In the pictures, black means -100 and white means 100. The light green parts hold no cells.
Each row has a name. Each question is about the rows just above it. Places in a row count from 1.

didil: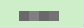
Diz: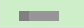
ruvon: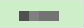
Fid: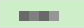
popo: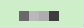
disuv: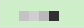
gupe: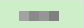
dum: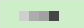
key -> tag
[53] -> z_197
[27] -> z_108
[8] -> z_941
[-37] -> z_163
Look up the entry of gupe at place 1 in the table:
z_108
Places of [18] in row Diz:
2 3 4
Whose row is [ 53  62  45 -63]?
disuv

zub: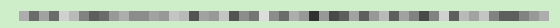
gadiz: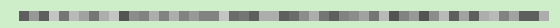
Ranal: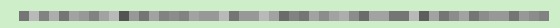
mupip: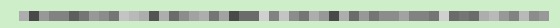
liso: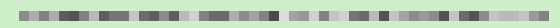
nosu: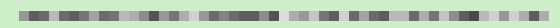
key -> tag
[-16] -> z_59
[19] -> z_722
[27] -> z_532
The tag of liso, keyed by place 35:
z_59
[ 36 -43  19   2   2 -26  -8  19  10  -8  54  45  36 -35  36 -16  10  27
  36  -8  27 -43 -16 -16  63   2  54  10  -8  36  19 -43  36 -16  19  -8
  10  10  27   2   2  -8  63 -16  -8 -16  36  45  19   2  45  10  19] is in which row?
mupip

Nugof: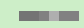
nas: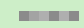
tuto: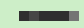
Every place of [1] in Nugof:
3 5 6
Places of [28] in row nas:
2
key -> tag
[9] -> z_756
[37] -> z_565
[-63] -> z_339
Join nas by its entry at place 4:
z_756
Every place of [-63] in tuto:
1 3 4 5

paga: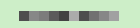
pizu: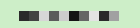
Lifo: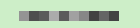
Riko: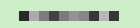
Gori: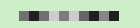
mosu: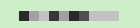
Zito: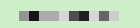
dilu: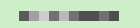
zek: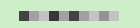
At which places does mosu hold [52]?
3 8 9 10
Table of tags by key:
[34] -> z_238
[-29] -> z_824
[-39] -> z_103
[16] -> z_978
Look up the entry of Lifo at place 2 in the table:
z_103
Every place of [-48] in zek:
1 6
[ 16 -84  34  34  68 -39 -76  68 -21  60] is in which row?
Zito
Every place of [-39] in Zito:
6
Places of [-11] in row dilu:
4 6 9

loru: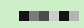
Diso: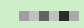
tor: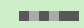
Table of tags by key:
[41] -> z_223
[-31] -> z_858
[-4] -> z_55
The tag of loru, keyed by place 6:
z_223
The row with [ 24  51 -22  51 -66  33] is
Diso
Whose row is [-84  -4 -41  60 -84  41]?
loru
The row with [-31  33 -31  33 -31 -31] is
tor
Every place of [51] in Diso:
2 4
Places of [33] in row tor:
2 4

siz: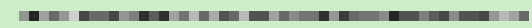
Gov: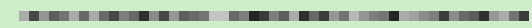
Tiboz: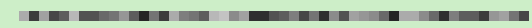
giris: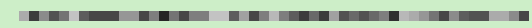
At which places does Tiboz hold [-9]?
10 14 18 30 50
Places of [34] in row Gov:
1 6 8 28 39 49
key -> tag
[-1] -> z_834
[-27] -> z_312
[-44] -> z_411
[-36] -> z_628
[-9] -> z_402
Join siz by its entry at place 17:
z_402
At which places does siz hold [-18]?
4 8 9 19 22 27 34 51

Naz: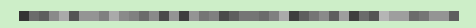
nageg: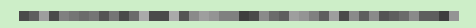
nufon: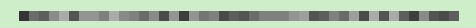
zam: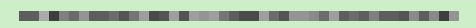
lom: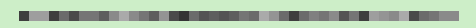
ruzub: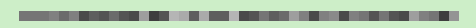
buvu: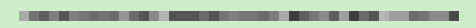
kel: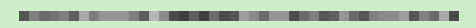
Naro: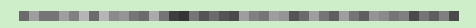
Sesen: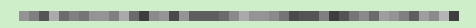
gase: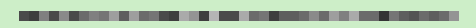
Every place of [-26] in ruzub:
8 18 20 21 26
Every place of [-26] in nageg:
2 27 31 35 38 41 42
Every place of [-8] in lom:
7 8 13 23 31 34 42
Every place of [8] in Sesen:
14 22 26 35 42
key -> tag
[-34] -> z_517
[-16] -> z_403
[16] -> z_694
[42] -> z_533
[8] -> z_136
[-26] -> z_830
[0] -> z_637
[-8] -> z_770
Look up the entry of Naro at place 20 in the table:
z_403

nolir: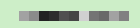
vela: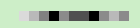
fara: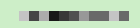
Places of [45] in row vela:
2 10
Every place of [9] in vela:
5 9 11
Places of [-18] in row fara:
8 9 11
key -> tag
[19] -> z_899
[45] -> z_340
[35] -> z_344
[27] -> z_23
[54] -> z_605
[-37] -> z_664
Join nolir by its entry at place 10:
z_23
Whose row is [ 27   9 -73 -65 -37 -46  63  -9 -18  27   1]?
nolir
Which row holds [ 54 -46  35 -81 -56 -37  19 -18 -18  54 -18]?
fara

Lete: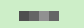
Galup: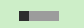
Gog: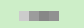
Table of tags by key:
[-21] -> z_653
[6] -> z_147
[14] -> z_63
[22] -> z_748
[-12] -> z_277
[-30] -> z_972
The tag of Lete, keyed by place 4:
z_653
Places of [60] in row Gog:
1
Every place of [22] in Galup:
2 3 4
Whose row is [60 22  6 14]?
Gog
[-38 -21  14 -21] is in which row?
Lete
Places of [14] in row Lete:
3

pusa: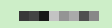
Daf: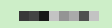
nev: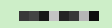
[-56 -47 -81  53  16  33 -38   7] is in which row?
pusa
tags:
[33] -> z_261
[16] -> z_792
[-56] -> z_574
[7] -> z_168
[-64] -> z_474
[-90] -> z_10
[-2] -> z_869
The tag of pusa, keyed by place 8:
z_168

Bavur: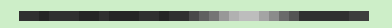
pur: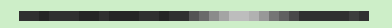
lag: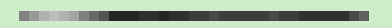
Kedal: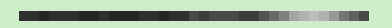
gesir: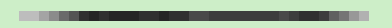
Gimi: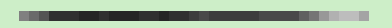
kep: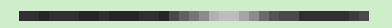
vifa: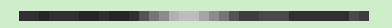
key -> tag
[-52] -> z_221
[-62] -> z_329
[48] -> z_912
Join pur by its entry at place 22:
z_912
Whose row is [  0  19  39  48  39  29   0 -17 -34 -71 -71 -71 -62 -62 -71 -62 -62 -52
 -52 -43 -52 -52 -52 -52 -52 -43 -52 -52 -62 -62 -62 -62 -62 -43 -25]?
lag
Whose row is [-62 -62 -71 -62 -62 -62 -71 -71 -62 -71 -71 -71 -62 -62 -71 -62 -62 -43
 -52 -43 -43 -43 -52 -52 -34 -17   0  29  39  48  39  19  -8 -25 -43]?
Kedal

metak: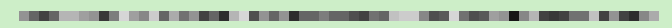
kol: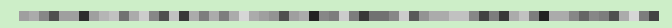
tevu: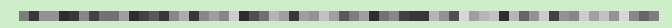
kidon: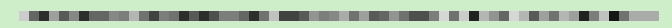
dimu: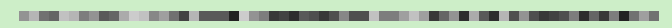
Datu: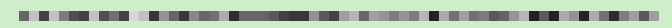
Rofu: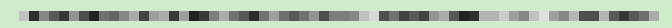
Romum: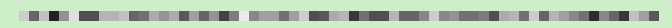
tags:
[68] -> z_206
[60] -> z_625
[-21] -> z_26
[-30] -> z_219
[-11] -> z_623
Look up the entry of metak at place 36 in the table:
z_623
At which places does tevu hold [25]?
11 20 27 29 32 35 46 58
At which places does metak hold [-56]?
9 54
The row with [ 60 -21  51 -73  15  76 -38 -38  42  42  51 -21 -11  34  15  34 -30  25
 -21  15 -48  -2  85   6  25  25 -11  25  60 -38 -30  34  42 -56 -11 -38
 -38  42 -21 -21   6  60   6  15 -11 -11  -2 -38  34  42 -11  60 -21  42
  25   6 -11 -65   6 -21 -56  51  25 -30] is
Romum
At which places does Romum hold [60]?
1 29 42 52

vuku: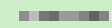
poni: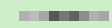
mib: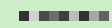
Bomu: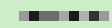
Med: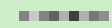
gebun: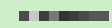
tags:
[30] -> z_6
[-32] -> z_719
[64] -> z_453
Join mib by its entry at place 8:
z_6
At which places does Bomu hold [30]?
5
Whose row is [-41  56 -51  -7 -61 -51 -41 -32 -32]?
gebun
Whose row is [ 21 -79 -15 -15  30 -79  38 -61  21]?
Bomu

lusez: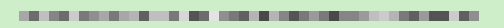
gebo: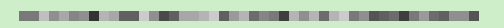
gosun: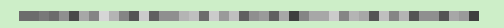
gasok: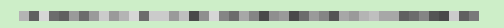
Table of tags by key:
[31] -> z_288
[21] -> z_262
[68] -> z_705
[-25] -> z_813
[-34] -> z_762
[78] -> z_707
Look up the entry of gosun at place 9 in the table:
z_705
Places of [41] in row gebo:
9 19 23 28 30 32

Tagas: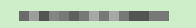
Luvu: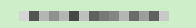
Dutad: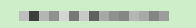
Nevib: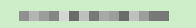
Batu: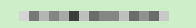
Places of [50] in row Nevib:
7 12
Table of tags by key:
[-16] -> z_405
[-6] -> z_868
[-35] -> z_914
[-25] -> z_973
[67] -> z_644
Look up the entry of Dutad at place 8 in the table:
z_973
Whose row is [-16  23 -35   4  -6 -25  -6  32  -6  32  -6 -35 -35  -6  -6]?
Tagas
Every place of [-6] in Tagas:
5 7 9 11 14 15

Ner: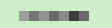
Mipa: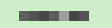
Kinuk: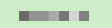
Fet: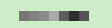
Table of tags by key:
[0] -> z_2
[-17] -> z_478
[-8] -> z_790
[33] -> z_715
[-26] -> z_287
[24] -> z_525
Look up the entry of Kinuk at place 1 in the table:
z_478
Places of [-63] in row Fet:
6

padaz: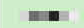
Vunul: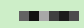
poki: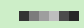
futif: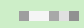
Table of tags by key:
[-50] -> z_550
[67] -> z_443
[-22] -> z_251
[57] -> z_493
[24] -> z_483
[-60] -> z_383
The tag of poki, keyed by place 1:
z_383
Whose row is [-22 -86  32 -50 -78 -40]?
Vunul

